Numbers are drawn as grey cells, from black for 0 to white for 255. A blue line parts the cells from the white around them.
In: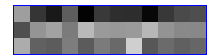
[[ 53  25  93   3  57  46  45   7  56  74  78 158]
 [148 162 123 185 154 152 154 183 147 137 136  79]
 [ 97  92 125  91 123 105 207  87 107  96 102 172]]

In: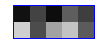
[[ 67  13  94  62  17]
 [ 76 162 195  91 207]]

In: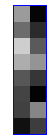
[[  5 155]
 [ 43 108]
 [ 90 206]
 [148 173]
 [ 54  87]
 [  3  68]
 [134  65]
 [ 61  16]]

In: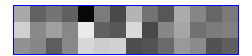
[[ 98 116  96   8 123  73 180 115  87 171 134 102 121 168]
 [137 160 135 234  96  87 218  72 135 166 113 123 127 208]
 [135  93 137 215 205 209  77  83 107 153 139  82  95 146]]

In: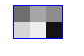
[[166 141 110]
 [238  19 213]]

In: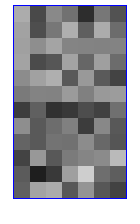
[[ 73 137 113  45 119  82 172]
 [ 78 119 175  95 172 108 162]
 [142 164 132 131 130 131 160]
 [ 75  86 163 102 159 108 163]
 [161 175  89 153  90  67 140]
 [131 130 155 128 153 156 122]
 [ 96  49  56  77  65 112  61]
 [ 89 109 128  60 136  88 142]
 [ 89 115 113 140 104  85 100]
 [152  88 123 133 139 186  67]
 [ 30  57 159 206 110  94  91]
 [163 171  87 148  87  66  96]]
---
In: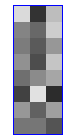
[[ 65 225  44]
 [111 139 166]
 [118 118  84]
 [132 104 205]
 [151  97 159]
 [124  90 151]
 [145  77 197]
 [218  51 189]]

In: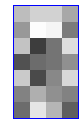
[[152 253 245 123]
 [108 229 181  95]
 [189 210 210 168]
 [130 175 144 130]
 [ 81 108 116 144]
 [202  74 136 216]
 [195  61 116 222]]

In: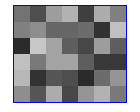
[[ 43 199 164  94  71 157  94]
 [128 142 102 102 108  50 192]
 [192 121 164 164  94  56  56]
 [142  86 172  71 149 178 121]
 [114  78 157 178  63 172 128]
 [184  50  86  78  43 108 149]]

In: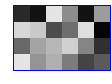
[[215 201  76 110 223   5]
 [104 164 183 208 132  48]
 [229 148 176 124  68  90]
 [ 41  18 229 140  18 156]]

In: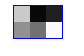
[[145 113 251]
 [202   8  32]]

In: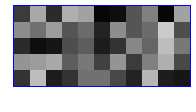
[[ 51 189  29  51 113 113  72  35 182  29  22]
 [ 59 169  43 175 162   7  14  85 128   7 162]
 [148 156 169  93 120  65 148  59 128 175  72]
 [141 113 156  85 107  35 141  85 107 203  78]
 [ 43  14  22  78  93  29  51 135 101 189 120]]

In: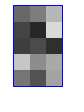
[[198 141 169]
 [104 125 183]
 [117  82 163]
 [ 62  75  47]
 [ 68  39 217]]
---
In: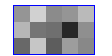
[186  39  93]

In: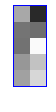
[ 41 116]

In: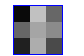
[103 165  32]

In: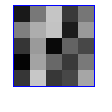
[118  28   9 163  54]

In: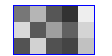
[238  97  81]

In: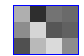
[106  86 185]

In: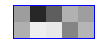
[158 133]
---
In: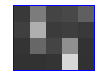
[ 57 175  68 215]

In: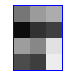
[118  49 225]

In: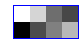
[255  76]

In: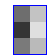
[110 223]

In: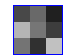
[ 72 118 193]

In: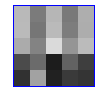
[185 118 218  98  52]
